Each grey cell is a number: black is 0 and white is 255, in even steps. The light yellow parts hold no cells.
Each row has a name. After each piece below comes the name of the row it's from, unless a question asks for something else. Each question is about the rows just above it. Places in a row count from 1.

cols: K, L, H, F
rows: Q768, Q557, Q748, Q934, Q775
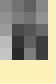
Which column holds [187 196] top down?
K
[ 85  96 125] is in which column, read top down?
H
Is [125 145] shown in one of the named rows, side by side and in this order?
no
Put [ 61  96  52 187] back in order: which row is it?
Q934

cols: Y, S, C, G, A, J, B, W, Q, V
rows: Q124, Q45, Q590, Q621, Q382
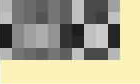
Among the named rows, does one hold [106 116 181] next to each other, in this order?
no
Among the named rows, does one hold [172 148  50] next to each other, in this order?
yes
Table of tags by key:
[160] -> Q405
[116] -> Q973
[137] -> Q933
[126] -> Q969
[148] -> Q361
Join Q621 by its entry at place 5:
Q361

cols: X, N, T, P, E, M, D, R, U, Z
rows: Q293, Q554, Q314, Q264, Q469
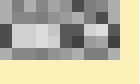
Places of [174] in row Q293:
1 3 10
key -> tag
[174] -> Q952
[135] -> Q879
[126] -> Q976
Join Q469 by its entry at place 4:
Q976
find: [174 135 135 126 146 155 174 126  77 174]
Q554
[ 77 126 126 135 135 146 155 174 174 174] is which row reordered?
Q554
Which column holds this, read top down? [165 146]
E

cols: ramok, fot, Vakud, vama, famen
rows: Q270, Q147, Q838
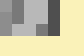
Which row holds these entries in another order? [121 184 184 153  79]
Q270
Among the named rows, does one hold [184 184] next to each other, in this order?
yes

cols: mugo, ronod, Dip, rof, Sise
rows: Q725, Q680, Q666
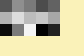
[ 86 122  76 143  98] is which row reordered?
Q725
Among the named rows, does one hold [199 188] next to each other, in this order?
no
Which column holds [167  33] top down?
Sise

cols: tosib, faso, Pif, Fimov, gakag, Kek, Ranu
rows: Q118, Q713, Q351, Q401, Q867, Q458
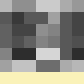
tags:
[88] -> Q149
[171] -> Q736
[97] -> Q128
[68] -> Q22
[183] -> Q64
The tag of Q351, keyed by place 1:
Q128
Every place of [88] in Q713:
1 3 4 6

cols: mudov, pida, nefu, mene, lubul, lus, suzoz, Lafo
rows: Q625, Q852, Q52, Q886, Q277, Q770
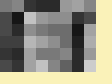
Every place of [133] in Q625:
2 8
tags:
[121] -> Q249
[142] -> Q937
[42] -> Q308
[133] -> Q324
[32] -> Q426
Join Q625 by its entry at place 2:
Q324
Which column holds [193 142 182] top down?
nefu
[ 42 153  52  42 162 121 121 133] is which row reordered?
Q277
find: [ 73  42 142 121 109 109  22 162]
Q52

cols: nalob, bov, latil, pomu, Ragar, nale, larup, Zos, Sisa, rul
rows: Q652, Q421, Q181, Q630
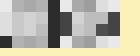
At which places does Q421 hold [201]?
2 4
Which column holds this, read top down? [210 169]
latil
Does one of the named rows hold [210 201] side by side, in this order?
yes

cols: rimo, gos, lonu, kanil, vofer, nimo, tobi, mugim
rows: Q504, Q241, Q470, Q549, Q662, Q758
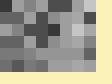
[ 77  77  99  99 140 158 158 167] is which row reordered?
Q241
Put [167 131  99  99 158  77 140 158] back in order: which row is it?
Q549
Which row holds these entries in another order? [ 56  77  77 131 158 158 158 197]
Q504
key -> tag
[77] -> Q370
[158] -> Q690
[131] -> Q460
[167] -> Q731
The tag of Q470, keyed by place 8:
Q731
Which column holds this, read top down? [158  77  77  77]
kanil
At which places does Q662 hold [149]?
4 5 6 7
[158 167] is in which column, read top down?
tobi

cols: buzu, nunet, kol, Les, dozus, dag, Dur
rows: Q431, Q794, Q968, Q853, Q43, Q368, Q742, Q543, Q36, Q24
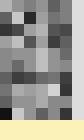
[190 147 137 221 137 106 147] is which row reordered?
Q368
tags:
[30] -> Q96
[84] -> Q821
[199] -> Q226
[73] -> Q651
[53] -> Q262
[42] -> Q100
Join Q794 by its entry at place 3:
Q100
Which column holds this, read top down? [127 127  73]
dag
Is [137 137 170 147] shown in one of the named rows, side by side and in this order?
no
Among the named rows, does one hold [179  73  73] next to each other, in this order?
no

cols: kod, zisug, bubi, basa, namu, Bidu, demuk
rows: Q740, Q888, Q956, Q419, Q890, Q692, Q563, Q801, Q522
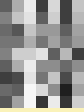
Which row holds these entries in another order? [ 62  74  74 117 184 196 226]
Q563
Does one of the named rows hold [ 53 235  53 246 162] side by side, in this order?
no
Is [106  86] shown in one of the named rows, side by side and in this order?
yes
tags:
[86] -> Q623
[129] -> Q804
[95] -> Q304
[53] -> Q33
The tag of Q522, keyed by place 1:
Q623
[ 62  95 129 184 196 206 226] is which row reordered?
Q888
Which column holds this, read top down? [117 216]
basa

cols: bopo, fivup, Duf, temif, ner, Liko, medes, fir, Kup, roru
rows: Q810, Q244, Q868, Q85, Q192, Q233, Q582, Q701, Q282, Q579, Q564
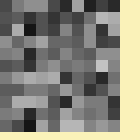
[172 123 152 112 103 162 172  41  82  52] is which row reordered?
Q582
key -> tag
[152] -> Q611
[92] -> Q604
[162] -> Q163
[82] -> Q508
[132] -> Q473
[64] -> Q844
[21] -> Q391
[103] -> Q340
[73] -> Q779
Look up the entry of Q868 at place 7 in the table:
Q508
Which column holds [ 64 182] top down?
Kup
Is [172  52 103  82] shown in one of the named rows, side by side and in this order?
yes
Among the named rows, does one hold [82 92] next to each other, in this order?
yes

